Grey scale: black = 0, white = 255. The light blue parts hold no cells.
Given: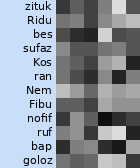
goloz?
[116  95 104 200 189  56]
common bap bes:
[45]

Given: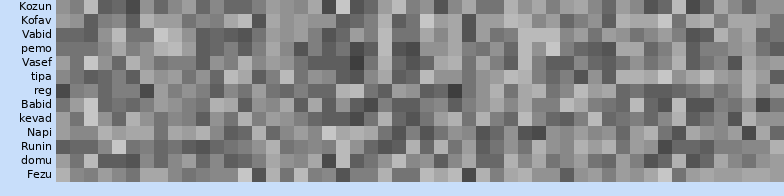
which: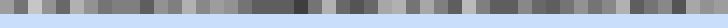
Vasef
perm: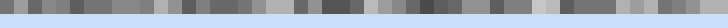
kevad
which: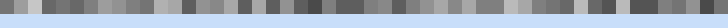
Babid
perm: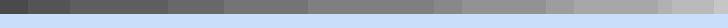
pemo
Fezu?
[177 136 127 157 136 116 167 167 136 116 127 136 136 198  84 177 116 186
 127 136  84 127 127 177 116 116 186 167 186  74 177 127 167 177 146 146
  94 146 157 127 157 146 167 198 116 157 167 157 157 167 167 157]
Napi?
[157 136 136 177 157 167 167 116 167 157 177 136  94 104 177 104 136 157
 136 198 167 177 167 116  84 127  84 116 146 136  84 104 146  84  74 146
 136 157 136 146 104 157 177 116  84 167 146 136 157  74 167 104]

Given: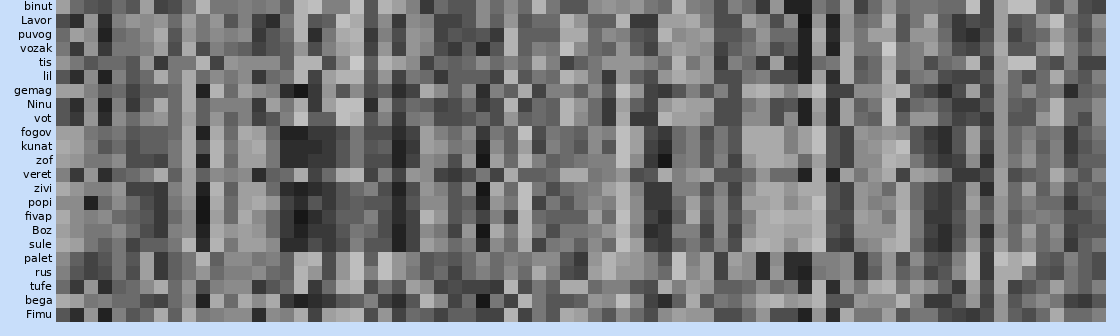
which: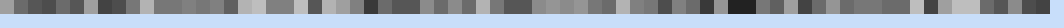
binut
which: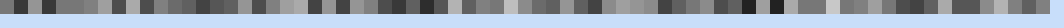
vozak
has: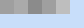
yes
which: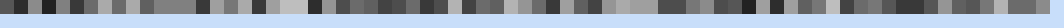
Ninu
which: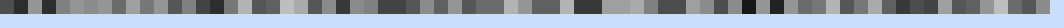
Lavor
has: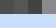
no

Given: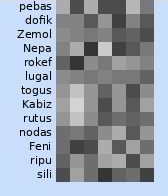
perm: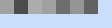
ripu
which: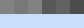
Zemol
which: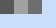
Feni
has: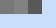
yes
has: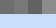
yes
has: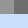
yes
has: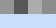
no

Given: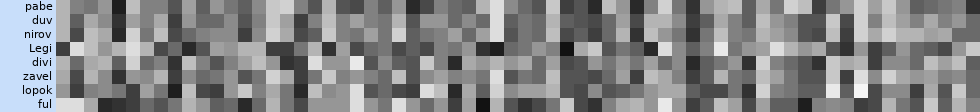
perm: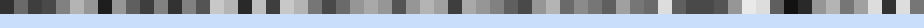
ful
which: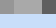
lopok
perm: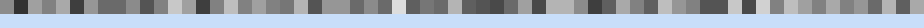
duv

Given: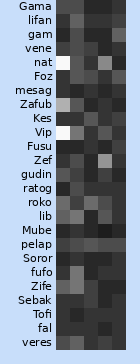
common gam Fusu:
[40]
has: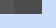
yes
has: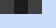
no
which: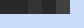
Fusu
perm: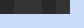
mesag

